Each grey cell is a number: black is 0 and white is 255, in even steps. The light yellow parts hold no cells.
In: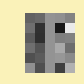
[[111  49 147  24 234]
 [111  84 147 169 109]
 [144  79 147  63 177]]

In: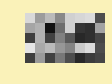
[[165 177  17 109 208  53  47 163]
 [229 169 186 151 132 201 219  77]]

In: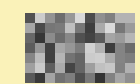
[[166  74 118 122 191 119  62 170 218 119 154]
 [ 92 151  65 167 151 125 209 179  61 132 107]
 [159 202  94 170  69 101 158 192 199 130 177]]

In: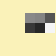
[[ 57  39 245]]

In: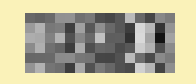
[[154 178 120 125  63 161  88 143 105  87  61 214 183  53 147]
 [139 175 112 101  61 172  79 103  99  76  88 204 178  80 139]
 [147 177 117 110  61 168  82 121 103  81  74 208 181  67 142]]

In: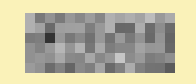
[[176 162 106 158 160 161 126 152 177 104 105 173 108 141 107]
 [145 131 153 182 149 179 119 169 125 135 135 163 150 152 104]
 [155 145 108 130 101 137 127 164 106 128 172 128 115 114  91]]

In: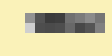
[[207  78  75  78 104  72  85 128]]

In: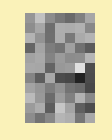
[[141 166 110 174 172 177 136]
 [101 164 125 115 160 113  91]
 [168 166 100 152 156 224  78]
 [163 150 125 145 115 107  72]
 [155 172  93 198 164  96  77]]
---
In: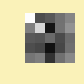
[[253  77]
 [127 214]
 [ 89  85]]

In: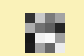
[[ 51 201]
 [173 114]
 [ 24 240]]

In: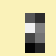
[[ 87  44]
 [240 128]
 [ 69 115]]

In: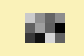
[[203 144]
 [ 97 159]
 [ 57  16]]

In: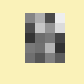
[[133 174]
 [ 77 198]
 [ 52 109]]

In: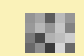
[[148 165]
 [153 183]
 [122  74]]
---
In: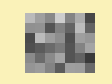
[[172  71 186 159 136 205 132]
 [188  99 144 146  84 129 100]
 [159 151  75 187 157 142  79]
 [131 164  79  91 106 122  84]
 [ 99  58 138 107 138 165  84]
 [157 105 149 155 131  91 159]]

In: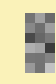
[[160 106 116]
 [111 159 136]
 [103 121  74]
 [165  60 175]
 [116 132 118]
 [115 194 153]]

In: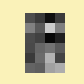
[[ 16  59  78  58]
 [203 127 129  90]
 [  8  32  75  65]
 [115  90  73 102]
 [179  68  58 107]
 [161 173 100  94]]

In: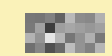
[[136 176 119 117 129  98 185 140]
 [151 160 121 162  61 158 167 159]
 [176 120 179 148 229 182 118 146]
 [129 181 112 134  80 105 189 147]]

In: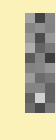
[[ 67 133 163]
 [144 131 134]
 [ 77 151 151]
 [100 121 174]
 [132  61  92]
 [135 151 130]
 [108 120 155]
 [134  98 132]
 [209  98  97]
 [ 74 120 109]]

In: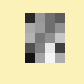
[[112  92  40 151]
 [111 146 170 156]
 [144 198 178 119]
 [231  64  81 129]
 [245 173  20 164]]

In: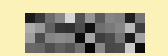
[[ 32 117  27  58 108 136 216  82 149  91 133 127]
 [185  62 173 153  96  53  48  77  17 111 121 134]
 [ 28 162 158  77 133 140 134  13 166  62  76 116]
 [202  13 105 102  79  97  84 113   7 135  72  75]]

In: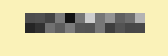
[[110 179  77  80  67 122  18 118 206 118 147  96]
 [ 71  72  37  50 113  93 124  85  83 118  62  83]]
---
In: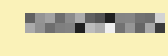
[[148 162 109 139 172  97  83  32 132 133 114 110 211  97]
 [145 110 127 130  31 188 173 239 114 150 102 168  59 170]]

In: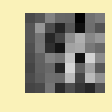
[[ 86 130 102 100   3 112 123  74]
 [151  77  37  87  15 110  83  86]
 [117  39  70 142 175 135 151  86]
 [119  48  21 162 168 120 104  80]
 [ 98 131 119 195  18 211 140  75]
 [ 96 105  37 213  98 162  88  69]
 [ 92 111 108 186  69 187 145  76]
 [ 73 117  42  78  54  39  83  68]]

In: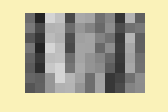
[[ 36 212 193  73 169 164 112 134  53 179  96 107]
 [ 74 178 181 108 150 132 105 142  77 112 120 121]
 [ 54 187 177  79 160 164 131 114  58 181  96  85]
 [ 36 212 189  73 164 163 105 142  62 168  97 118]
 [ 57 188 192 109 164 147 133 105  57 162 111  98]
 [ 46 199 212 117 169 148 140  93  53 167 113  91]
 [ 96 150 213 182 162 110 162  55  67 112 141 102]
 [ 98 150 177 180 150 110 163  55  75 131 140  85]]

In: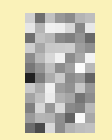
[[111 193 152 139 180 189 208]
 [181 241 238 215 135 231 230]
 [192 182 136 127 147 105 111]
 [167 200 202 205 158 143 206]
 [184 215 241 140 168 243 140]
 [148 190 141 161 252 184 119]
 [125 172 202 140 154 100  33]
 [174 240 157 145 199 150 201]
 [192 235 177 165 116 140 164]
 [214 151 217 138 130 183 128]
 [181 178 142  98 249 167 154]
 [ 74 216 140 178 188 192 109]]

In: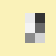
[[ 52 234]
 [105 243]
 [211 140]]

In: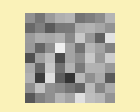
[[117 154 175 181 116 126 140 180 145]
 [127  90 120 122 173 179 166 146 105]
 [173 167 177 137 200 151  96 226 155]
 [101 143 239 164 114 182 162 129 153]
 [159 189  75 164 142 200 153 205  80]
 [103 199 113 179 121 178 177 152 169]
 [ 60 222  94  52 184 143 171  90 177]
 [193 145 137 118 100 186 134 170 144]
 [128 144 180 163 223 190 182 147  87]]

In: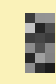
[[147 148  60]
 [ 37  78 196]
 [ 70  59  63]
 [ 82 134 140]
 [160 131  40]
 [ 47  28 140]]

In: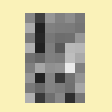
[[ 64 150 129 140 120 134]
 [ 34 128 124 123 116 171]
 [ 39 119 109 111 150 122]
 [ 33 126  89 185 182 176]
 [102 128 124 190 169 113]
 [166 144 148 234 128 127]
 [ 34 132  55 114 147 149]
 [104 131 124 112 166 122]
 [ 57 111 135  46 119 175]]
